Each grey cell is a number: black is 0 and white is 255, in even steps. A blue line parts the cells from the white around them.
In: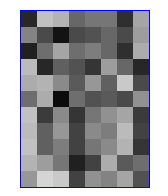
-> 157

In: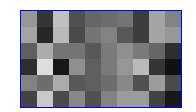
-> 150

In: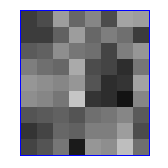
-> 60

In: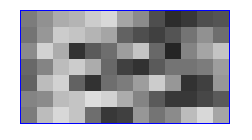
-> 110

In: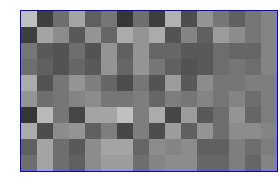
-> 132

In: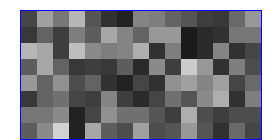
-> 118

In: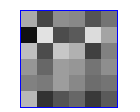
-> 164
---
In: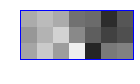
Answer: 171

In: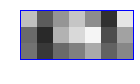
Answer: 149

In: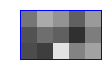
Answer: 147

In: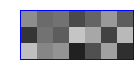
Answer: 114

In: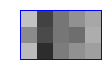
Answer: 118

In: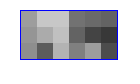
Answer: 199

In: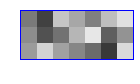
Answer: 197

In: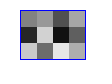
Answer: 80

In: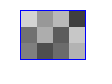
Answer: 185
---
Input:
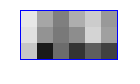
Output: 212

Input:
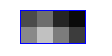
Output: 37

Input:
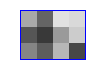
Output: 154

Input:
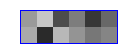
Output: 55

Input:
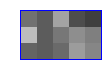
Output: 142

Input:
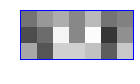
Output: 54

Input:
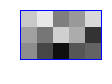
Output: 172
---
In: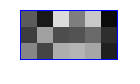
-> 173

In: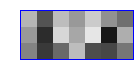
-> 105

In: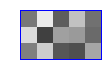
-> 86

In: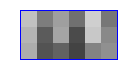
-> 98

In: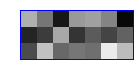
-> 104

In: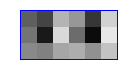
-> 166
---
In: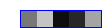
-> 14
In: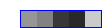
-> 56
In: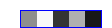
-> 52
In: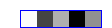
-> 175
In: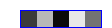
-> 10
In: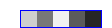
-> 241
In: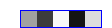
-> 248
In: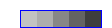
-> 135
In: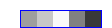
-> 249
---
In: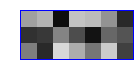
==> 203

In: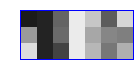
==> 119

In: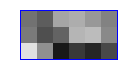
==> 38

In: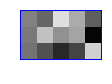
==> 68

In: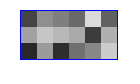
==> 135

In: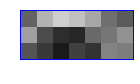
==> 131

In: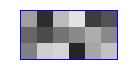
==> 167
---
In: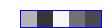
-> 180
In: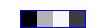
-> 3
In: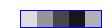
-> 222
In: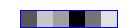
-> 87
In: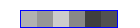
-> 177
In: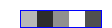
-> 183
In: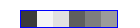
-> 59
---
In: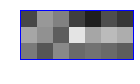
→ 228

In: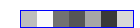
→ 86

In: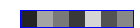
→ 57

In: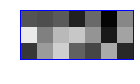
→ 199

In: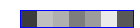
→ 125

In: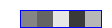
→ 230

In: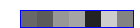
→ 165

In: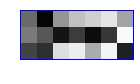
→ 60

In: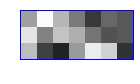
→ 174

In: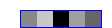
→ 1
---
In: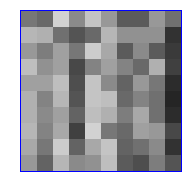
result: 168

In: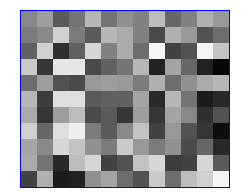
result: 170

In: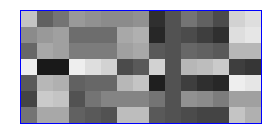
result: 68

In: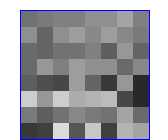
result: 122

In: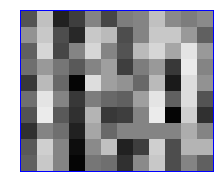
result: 89

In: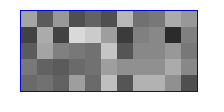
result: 120
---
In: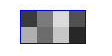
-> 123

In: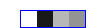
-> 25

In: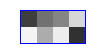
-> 113

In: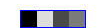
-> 221

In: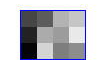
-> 92

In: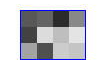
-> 100

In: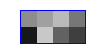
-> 160

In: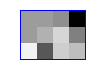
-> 156

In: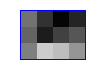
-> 50
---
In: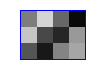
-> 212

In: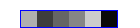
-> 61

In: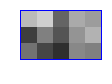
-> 207

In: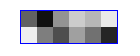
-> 17

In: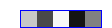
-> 73

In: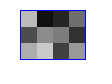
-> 16

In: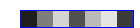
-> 125
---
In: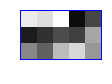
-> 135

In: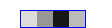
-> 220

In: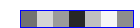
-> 114

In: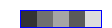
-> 51

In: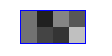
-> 114

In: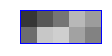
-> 109

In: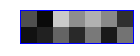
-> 17

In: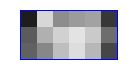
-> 97

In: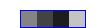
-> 132
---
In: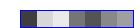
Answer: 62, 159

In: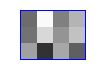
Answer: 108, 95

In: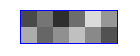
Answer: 73, 81

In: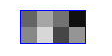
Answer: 100, 149

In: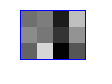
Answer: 112, 85

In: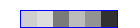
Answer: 207, 49
